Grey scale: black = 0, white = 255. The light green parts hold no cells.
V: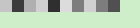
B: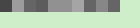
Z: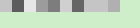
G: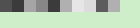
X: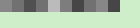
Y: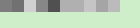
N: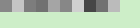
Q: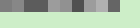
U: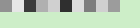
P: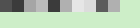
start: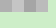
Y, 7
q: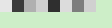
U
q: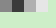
G

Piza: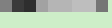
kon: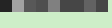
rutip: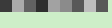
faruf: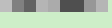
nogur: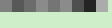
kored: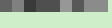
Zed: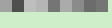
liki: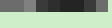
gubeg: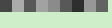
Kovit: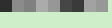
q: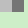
Piza
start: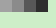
gubeg, 4
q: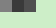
kored
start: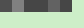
kon, 4

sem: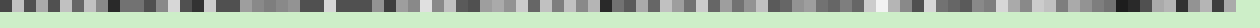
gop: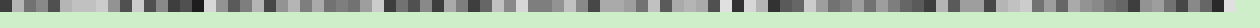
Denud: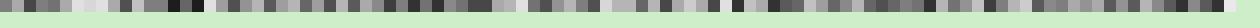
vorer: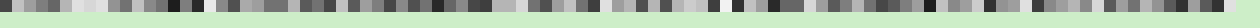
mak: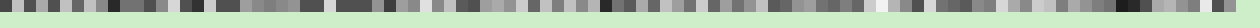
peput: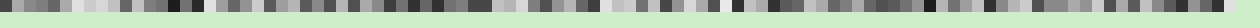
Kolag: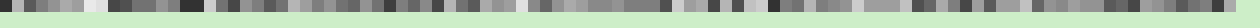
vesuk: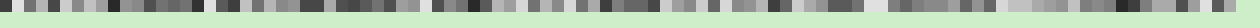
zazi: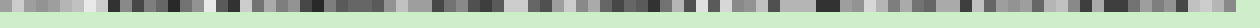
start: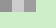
Kolag, 71
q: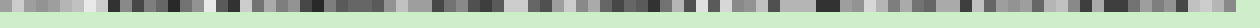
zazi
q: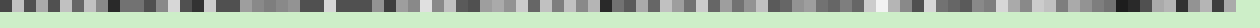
sem

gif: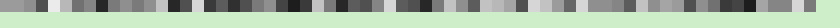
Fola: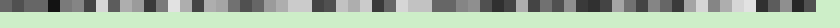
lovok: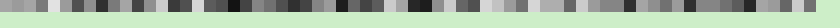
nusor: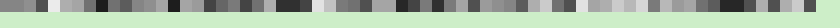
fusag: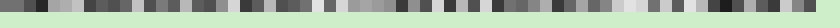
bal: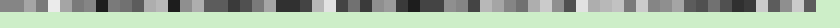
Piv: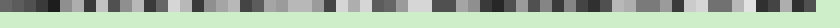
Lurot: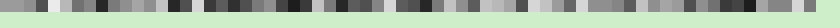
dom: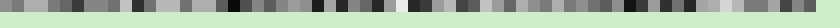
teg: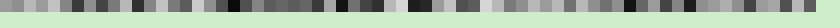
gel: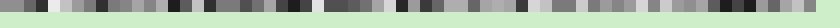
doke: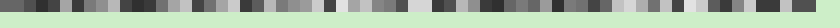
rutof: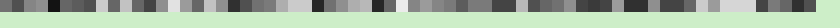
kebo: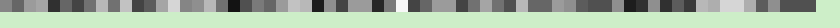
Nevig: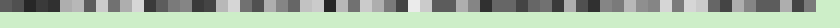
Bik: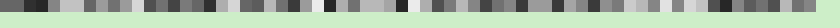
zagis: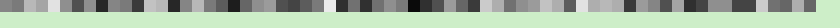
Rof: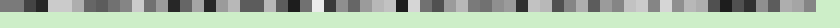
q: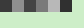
teg
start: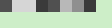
doke, 34
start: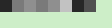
gif, 9
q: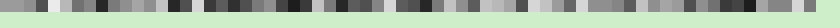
Lurot
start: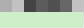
fusag, 6
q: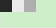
Bik
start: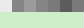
rutof, 34

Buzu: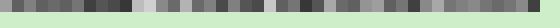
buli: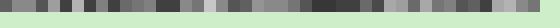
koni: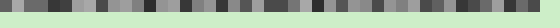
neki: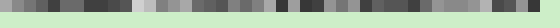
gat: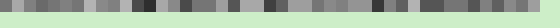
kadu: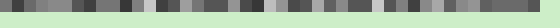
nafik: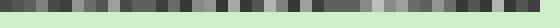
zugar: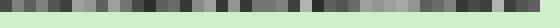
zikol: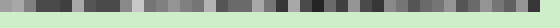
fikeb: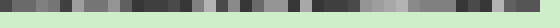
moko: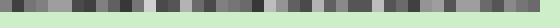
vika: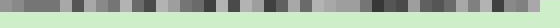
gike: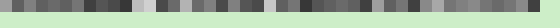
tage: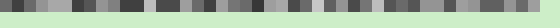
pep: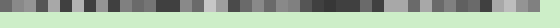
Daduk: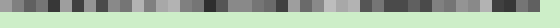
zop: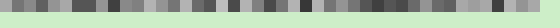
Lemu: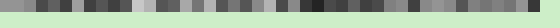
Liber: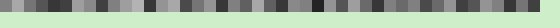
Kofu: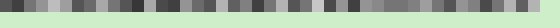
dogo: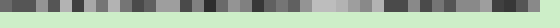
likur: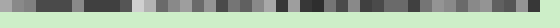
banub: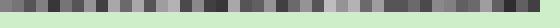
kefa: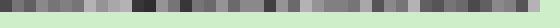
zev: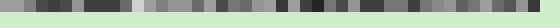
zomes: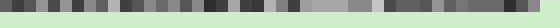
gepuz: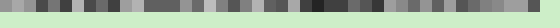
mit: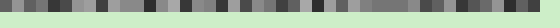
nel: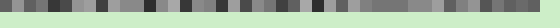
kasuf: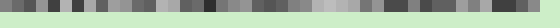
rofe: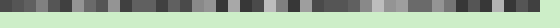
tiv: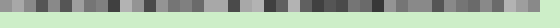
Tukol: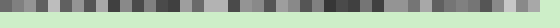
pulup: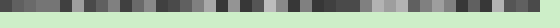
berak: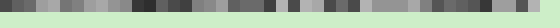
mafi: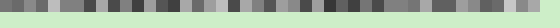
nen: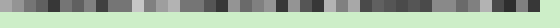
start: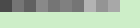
kefa, 1
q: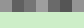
zev

